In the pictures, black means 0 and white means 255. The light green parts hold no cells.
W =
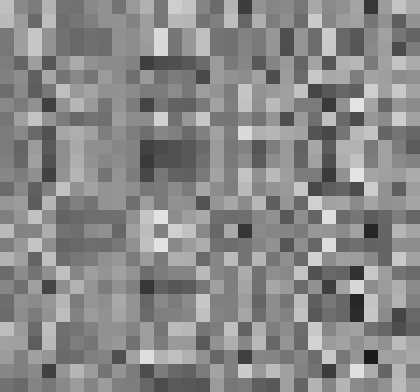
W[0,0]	191
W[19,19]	142
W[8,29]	161
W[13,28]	95
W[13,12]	139
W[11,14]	112
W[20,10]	55
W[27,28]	186
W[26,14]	123
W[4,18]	88
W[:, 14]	[133, 115, 191, 192, 107, 73, 157, 122, 199, 129, 105, 112, 122, 167, 83, 169, 136, 173, 106, 185, 119, 199, 191, 117, 90, 144, 123, 85]
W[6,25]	95
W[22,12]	129
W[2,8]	144
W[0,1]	137
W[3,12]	117
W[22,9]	147
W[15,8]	112
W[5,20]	156
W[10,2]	155
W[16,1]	131
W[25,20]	118
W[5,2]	96
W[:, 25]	[164, 161, 88, 86, 183, 125, 95, 227, 76, 185, 178, 193, 227, 76, 138, 118, 162, 112, 157, 49, 216, 38, 43, 162, 144, 149, 224, 139]
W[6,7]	145
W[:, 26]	[55, 118, 135, 138, 122, 163, 206, 165, 151, 196, 121, 125, 164, 204, 165, 92, 38, 99, 137, 200, 141, 196, 199, 113, 160, 27, 172, 128]
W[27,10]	102
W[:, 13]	[195, 182, 152, 152, 88, 118, 119, 97, 151, 106, 88, 88, 97, 123, 143, 157, 193, 156, 173, 132, 92, 139, 134, 184, 153, 176, 98, 88]
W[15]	[127, 150, 193, 141, 99, 104, 110, 111, 112, 144, 197, 226, 140, 157, 169, 112, 108, 111, 134, 145, 88, 142, 101, 222, 106, 118, 92, 103, 126, 102]
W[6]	[109, 136, 93, 119, 191, 153, 164, 145, 146, 139, 123, 124, 140, 119, 157, 147, 124, 197, 147, 154, 160, 194, 70, 88, 102, 95, 206, 160, 200, 163]
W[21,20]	117
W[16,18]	138
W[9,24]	118
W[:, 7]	[145, 144, 109, 109, 139, 155, 145, 117, 112, 125, 142, 135, 116, 147, 147, 111, 144, 109, 144, 148, 124, 142, 146, 144, 146, 132, 116, 156]
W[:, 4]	[115, 110, 113, 114, 143, 116, 191, 148, 123, 166, 142, 143, 147, 194, 109, 99, 115, 101, 109, 192, 143, 182, 189, 111, 109, 105, 149, 137]
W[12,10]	71
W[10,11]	74

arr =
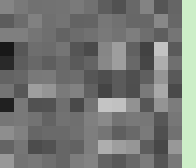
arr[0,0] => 133
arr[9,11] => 79
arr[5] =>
[99, 103, 121, 122, 106, 109, 86, 78, 91, 79, 95, 149, 89]
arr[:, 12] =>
[101, 103, 117, 90, 111, 89, 74, 124, 119, 113, 152, 120]
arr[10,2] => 76
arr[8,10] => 119
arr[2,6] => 113
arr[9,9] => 105
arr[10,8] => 158
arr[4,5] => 90
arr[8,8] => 115
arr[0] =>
[133, 121, 113, 114, 115, 122, 113, 93, 81, 104, 131, 85, 101]
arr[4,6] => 100
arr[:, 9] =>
[104, 103, 126, 97, 104, 79, 78, 146, 121, 105, 150, 104]
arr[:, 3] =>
[114, 112, 111, 108, 94, 122, 149, 82, 99, 106, 82, 111]
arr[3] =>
[24, 87, 110, 108, 117, 85, 74, 134, 158, 97, 66, 195, 90]
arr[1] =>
[92, 108, 129, 112, 116, 99, 100, 119, 113, 103, 103, 136, 103]
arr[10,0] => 100
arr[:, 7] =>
[93, 119, 121, 134, 136, 78, 68, 196, 138, 117, 174, 99]
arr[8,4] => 114
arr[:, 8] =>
[81, 113, 115, 158, 158, 91, 91, 193, 115, 95, 158, 88]
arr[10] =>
[100, 118, 76, 82, 102, 98, 126, 174, 158, 150, 93, 71, 152]
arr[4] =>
[41, 93, 104, 94, 105, 90, 100, 136, 158, 104, 70, 174, 111]

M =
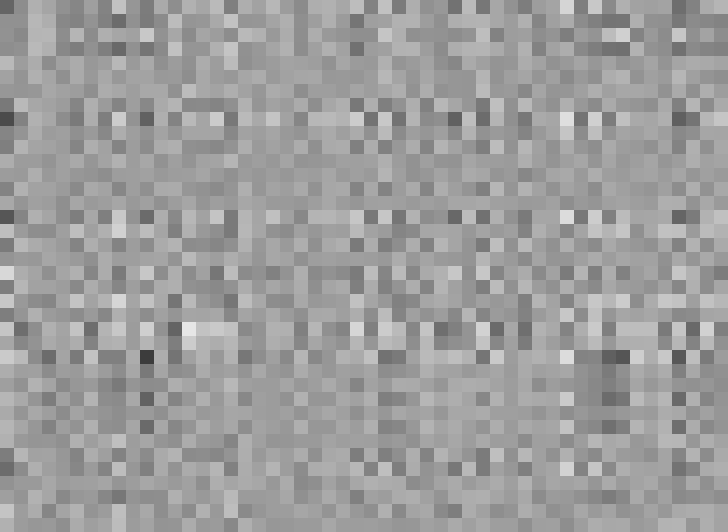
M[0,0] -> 101
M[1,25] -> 117
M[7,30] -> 129
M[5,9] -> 163
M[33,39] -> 165
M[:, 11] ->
[170, 139, 146, 138, 144, 153, 168, 170, 175, 163, 171, 146, 153, 170, 145, 173, 165, 171, 165, 141, 171, 169, 161, 146, 159, 173, 165, 141, 168, 144, 167, 149, 170, 170, 160, 142, 142, 148]
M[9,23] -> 170
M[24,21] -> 135
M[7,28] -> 146
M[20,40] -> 174
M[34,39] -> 166
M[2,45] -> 131
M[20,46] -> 146
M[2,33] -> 147
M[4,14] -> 172
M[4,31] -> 144
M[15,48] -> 101
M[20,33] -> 148
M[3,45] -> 178
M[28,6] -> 179
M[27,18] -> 156
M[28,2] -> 149
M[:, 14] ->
[166, 151, 165, 149, 172, 168, 168, 138, 165, 165, 142, 162, 165, 146, 149, 162, 153, 142, 165, 161, 142, 153, 164, 194, 178, 178, 171, 151, 175, 153, 173, 154, 141, 163, 143, 153, 177, 153]
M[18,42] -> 171
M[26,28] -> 145
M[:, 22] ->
[174, 158, 173, 160, 158, 167, 158, 142, 183, 163, 144, 150, 157, 146, 158, 180, 151, 144, 158, 138, 143, 152, 168, 182, 166, 136, 159, 158, 150, 159, 151, 154, 144, 172, 143, 154, 161, 155]
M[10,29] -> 172
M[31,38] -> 159
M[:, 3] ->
[165, 174, 182, 176, 141, 165, 167, 162, 167, 156, 162, 148, 153, 162, 157, 165, 141, 163, 166, 144, 162, 134, 155, 176, 170, 108, 140, 164, 125, 158, 130, 150, 163, 159, 167, 166, 134, 153]
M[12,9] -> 158
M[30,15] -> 158
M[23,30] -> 196
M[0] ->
[101, 141, 176, 165, 145, 134, 159, 131, 194, 150, 124, 170, 142, 177, 166, 186, 127, 174, 162, 183, 156, 139, 174, 177, 167, 189, 130, 193, 123, 174, 145, 152, 114, 186, 119, 167, 146, 125, 157, 164, 213, 126, 200, 138, 176, 162, 160, 163, 110, 130, 171, 181]
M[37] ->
[177, 156, 151, 153, 143, 171, 159, 165, 188, 156, 163, 148, 149, 172, 153, 155, 136, 175, 161, 151, 152, 155, 155, 167, 157, 157, 158, 155, 150, 151, 161, 157, 170, 160, 169, 158, 158, 144, 159, 160, 142, 158, 173, 168, 169, 154, 158, 179, 180, 150, 174, 163]
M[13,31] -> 173
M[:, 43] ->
[138, 116, 188, 114, 162, 173, 160, 170, 124, 148, 170, 165, 158, 168, 160, 128, 180, 169, 157, 173, 167, 183, 150, 127, 152, 96, 123, 128, 108, 145, 112, 168, 169, 137, 170, 124, 163, 168]
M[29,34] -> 171
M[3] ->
[142, 145, 185, 176, 136, 126, 145, 127, 105, 145, 117, 138, 193, 149, 149, 176, 196, 145, 152, 165, 177, 141, 160, 176, 162, 113, 157, 160, 178, 179, 157, 140, 173, 179, 180, 170, 154, 177, 130, 162, 173, 137, 126, 114, 112, 178, 146, 142, 113, 138, 132, 129]
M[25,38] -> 177

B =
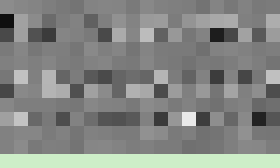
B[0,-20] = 140
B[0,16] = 120
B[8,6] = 109
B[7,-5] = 113
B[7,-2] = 104
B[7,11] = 134
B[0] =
[140, 135, 132, 126, 121, 116, 131, 133, 132, 122, 136, 129, 127, 125, 115, 132, 120, 130, 121, 123]
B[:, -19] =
[135, 161, 160, 134, 132, 193, 137, 126, 195, 134, 139]
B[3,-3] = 129
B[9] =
[129, 134, 134, 123, 129, 117, 129, 127, 123, 123, 145, 139, 122, 127, 113, 116, 127, 145, 119, 118]
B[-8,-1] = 126
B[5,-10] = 102
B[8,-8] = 151
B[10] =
[129, 139, 121, 127, 126, 116, 134, 135, 131, 125, 128, 123, 123, 112, 114, 118, 127, 136, 135, 125]
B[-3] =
[160, 195, 104, 121, 77, 130, 109, 84, 81, 89, 129, 58, 151, 233, 61, 142, 103, 137, 34, 85]
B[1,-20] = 15
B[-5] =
[71, 137, 133, 180, 173, 80, 161, 139, 101, 177, 168, 75, 156, 128, 153, 117, 164, 128, 142, 77]
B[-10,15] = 168
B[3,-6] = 112
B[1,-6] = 161
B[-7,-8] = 121
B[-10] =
[15, 161, 139, 107, 124, 130, 96, 127, 145, 131, 154, 156, 124, 148, 161, 168, 171, 128, 125, 173]
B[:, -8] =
[127, 124, 152, 122, 121, 124, 156, 122, 151, 122, 123]
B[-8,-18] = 119
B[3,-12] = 133
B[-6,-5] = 60
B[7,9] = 121
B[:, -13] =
[133, 127, 73, 127, 133, 74, 139, 130, 84, 127, 135]
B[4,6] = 130
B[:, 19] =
[123, 173, 156, 126, 116, 192, 77, 111, 85, 118, 125]
